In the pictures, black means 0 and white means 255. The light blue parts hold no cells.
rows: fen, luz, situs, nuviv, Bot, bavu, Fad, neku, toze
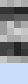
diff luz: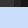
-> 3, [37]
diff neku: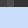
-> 2, [37]
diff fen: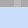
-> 0, [185]
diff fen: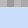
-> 1, [169]
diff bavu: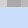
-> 0, [197]
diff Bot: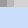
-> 3, [197]

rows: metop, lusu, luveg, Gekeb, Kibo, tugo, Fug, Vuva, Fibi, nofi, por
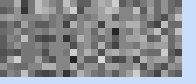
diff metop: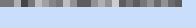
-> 15, [161]
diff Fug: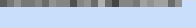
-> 7, [133]

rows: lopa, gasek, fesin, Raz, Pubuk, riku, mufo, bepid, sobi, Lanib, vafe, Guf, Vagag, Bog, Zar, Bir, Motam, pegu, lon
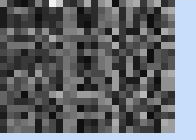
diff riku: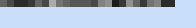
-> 24, [57]
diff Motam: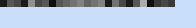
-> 4, [130]
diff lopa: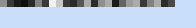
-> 16, [15]
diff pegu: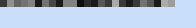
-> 1, [130]

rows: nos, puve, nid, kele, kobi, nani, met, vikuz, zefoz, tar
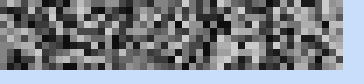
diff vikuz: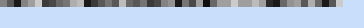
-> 41, [131]
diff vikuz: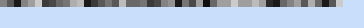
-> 19, [88]
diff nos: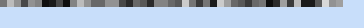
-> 46, [203]
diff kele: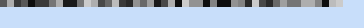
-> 48, [188]

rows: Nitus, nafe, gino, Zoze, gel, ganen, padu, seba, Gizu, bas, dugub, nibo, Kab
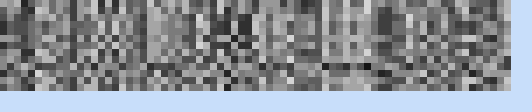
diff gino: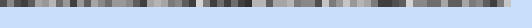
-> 19, [109]
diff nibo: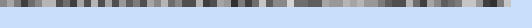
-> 24, [123]
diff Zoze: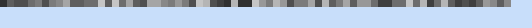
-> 45, [94]

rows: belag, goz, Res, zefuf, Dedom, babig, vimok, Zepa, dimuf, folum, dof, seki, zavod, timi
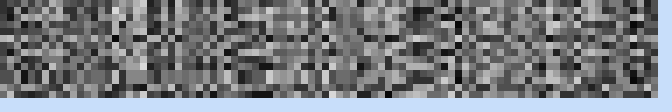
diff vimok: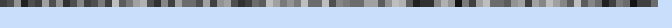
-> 12, [79]
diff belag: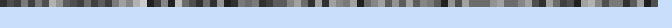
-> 54, [177]
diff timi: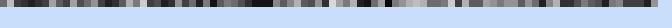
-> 52, [33]
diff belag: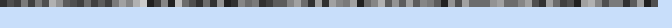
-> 34, [122]
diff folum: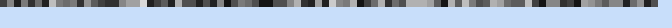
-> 85, [108]
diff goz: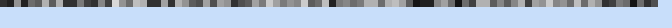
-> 69, [190]

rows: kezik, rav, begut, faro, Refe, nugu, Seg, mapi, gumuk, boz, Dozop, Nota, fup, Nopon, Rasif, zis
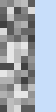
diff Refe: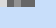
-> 1, [91]
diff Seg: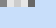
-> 0, [118]
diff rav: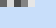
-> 4, [218]

